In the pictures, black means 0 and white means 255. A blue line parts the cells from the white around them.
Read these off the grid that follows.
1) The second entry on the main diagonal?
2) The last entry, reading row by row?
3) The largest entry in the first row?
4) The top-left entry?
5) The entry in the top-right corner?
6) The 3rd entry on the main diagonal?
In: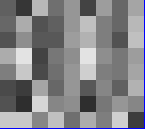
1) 172
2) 60
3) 184
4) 96
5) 165
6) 88

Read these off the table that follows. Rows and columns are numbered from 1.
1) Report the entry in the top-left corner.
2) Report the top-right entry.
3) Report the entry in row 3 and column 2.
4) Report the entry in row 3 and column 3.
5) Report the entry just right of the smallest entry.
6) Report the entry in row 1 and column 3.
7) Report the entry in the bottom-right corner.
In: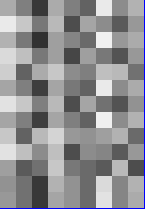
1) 171
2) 178
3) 120
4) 49
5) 159
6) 56
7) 171

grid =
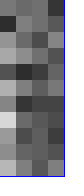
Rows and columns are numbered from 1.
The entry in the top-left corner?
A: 120
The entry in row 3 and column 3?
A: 76
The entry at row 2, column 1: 45
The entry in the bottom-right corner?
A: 127
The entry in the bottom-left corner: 183
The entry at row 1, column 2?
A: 106
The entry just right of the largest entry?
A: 106
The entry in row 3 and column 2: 106

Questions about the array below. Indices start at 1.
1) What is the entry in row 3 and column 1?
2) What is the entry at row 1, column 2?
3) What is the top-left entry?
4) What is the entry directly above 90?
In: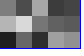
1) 31
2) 76
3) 125
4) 68

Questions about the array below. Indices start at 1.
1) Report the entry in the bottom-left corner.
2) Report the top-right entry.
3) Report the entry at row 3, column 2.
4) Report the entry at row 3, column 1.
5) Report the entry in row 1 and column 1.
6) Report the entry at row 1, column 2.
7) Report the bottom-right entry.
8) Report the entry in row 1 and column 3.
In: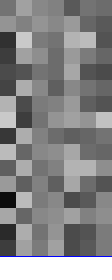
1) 61
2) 108
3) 201
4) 49
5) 115
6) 161
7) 123
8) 136
